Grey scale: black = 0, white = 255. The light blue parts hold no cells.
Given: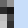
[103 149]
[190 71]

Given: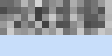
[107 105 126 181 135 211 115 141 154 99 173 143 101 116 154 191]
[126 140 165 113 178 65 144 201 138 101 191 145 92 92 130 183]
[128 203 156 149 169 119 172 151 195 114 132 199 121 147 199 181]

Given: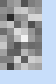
[105 147 161 82 126 138]
[127 42 139 148 212 214]
[110 143 219 201 149 107]
[199 121 85 123 106 111]
[126 128 211 94 207 196]

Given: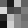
[100 27 194 97]
[41 189 140 109]

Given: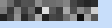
[138 105 61 83 81 142 107 110 116 131 70 50 38 45]
[33 68 146 41 83 172 33 70 64 110 155 15 162 84]

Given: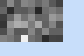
[85 137 91 134 125 101 121 89 65]
[62 104 155 114 142 100 103 154 138]
[78 130 88 91 134 94 137 97 97]

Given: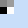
[132 156]
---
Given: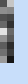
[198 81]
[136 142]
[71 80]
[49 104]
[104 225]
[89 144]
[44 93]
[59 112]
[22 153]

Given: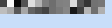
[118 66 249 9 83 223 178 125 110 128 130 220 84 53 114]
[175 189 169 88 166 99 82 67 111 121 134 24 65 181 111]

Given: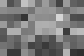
[88 167 81 106 194 169 114 155 119 68 155 97]
[143 139 133 132 133 117 151 148 152 131 112 135]
[75 99 95 85 52 151 141 142 139 214 155 78]
[108 155 103 127 167 125 174 175 172 143 139 117]
[187 91 176 176 122 125 171 156 165 192 60 179]
[113 84 110 98 140 156 82 102 79 148 109 101]
[109 115 108 87 122 68 78 58 77 88 130 97]
[47 132 57 57 142 119 65 78 66 77 179 53]

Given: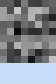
[100 89 92 53 123 66 62 91]
[88 159 80 198 100 176 181 157]
[35 162 151 128 114 182 103 70]
[116 95 101 55 109 93 170 91]
[37 102 156 12 74 45 47 90]
[140 116 117 106 147 132 119 134]
[156 153 79 180 149 149 167 120]
[99 109 68 51 153 95 40 79]
[191 132 61 76 106 22 85 114]

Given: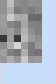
[140 147 189 141 134 142]
[137 147 172 123 134 124]
[105 155 202 170 172 108]
[126 157 134 123 167 130]
[127 148 156 135 177 144]
[142 55 158 57 187 153]
[152 140 175 213 156 122]
[117 160 128 117 175 123]
[155 150 174 151 199 149]

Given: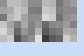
[156 146 187 188 175 140 141 185 181 121 143]
[138 163 170 200 185 127 123 201 192 129 138]
[152 120 183 200 164 140 141 216 203 114 143]
[129 197 162 128 169 133 151 106 135 140 155]
[165 215 178 104 149 129 179 91 113 121 172]
[179 189 203 80 123 142 225 59 90 102 206]
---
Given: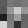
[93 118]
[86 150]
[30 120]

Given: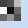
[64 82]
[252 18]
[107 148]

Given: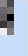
[134 74]
[104 110]
[93 3]

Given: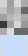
[211 161]
[194 165]
[160 182]

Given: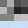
[113 173]
[185 120]
[129 133]

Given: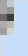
[166 198]
[166 150]
[104 59]

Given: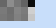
[103 141]
[122 110]
[119 112]

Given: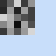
[48 99]
[39 156]
[210 180]

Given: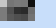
[198 117]
[123 80]
[123 88]
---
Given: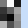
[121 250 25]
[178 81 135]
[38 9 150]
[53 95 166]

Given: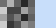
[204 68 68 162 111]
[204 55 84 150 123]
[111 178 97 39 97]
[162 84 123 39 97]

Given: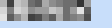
[226 94 141 181 65 79 126 94 169 110 126 141 79]
[181 65 197 181 110 94 169 141 126 110 110 52 156]
[213 126 213 197 141 156 156 197 181 110 156 226 94]

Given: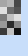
[57 193 16]
[166 180 72]
[223 110 84]
[152 44 138]
[123 193 223]

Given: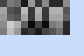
[165 84 69 189 56 177 56 177 177 84]
[153 97 84 165 56 165 56 165 165 97]
[69 123 110 26 153 56 138 41 41 138]
[123 189 153 41 56 26 69 84 110 41]
[138 204 177 97 10 69 10 123 138 41]

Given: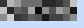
[142 206 54 66 96 82 25 66 66 96 142]
[194 41 96 82 170 10 142 82 157 126 25]
[54 182 157 110 110 110 41 41 54 82 194]

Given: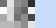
[169 215 113 142 72]
[253 215 127 100 241]
[113 227 142 127 44]
[185 185 169 142 227]
